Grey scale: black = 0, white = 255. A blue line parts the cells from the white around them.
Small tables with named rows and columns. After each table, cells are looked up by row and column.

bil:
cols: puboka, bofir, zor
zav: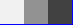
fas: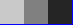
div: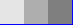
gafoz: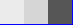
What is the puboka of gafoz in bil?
235
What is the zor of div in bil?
127
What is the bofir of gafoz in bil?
214
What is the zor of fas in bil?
37
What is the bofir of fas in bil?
128
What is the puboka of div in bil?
229
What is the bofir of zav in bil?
146
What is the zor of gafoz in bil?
86
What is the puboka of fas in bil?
201
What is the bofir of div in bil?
174
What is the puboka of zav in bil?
240
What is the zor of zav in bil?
65

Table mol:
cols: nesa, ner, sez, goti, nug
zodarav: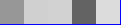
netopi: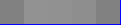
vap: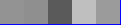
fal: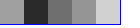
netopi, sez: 145
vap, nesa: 147
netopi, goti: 142
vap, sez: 90
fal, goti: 149
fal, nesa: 160
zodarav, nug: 220
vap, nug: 155
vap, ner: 143
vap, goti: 191
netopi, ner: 146
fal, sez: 111
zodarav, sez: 210
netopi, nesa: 129
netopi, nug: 129
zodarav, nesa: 151
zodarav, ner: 208
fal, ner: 42
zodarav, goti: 99

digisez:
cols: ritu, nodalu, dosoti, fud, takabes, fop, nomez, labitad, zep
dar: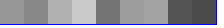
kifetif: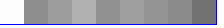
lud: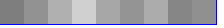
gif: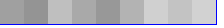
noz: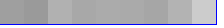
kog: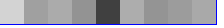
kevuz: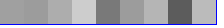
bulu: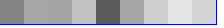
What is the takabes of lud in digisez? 167
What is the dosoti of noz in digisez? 177
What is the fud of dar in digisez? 202
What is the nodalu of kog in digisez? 160
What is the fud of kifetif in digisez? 177
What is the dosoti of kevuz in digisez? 173
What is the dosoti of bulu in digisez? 163
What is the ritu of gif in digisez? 160
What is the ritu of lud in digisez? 126
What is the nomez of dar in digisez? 163
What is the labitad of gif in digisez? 195
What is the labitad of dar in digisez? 84
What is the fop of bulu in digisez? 165
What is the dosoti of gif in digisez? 191
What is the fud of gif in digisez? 169
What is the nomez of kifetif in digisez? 148
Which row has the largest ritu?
kifetif

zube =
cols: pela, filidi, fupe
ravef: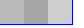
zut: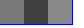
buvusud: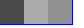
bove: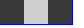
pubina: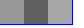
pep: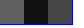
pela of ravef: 186
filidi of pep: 17
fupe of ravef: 206
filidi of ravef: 165
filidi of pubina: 96
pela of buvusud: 74
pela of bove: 56
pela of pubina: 152
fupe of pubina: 167
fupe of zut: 137
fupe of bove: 57
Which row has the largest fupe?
ravef

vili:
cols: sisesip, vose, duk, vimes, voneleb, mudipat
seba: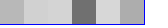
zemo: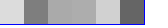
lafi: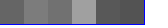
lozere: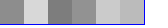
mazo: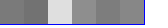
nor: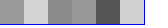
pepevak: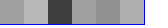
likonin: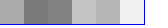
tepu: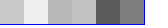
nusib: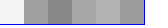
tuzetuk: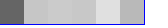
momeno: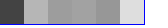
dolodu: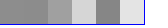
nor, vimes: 152
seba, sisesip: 184
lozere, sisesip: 141
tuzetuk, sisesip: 101
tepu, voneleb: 90
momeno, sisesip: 67

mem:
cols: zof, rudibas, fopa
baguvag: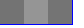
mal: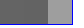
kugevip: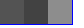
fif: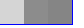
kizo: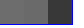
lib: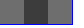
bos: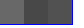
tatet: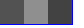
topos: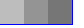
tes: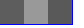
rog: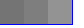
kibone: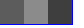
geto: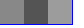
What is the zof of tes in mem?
93
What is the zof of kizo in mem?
109
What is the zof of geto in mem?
136
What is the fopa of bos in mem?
81
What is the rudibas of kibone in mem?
139
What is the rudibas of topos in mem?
148
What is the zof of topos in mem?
189
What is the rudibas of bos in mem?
72
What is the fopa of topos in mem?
118
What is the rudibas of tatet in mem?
143
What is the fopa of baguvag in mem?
116
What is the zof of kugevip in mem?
83
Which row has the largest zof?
fif

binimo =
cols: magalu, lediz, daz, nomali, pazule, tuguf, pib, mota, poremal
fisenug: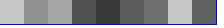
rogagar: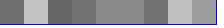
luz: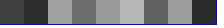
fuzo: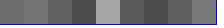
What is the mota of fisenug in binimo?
200
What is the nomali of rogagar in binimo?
113
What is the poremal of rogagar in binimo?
157
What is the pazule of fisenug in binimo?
57
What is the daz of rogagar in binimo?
102
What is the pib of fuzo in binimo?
75
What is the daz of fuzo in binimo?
97
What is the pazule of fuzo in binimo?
165
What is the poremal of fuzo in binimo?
120
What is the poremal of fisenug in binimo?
97
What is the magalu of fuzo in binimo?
109
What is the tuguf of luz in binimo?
183
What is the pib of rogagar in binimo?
114

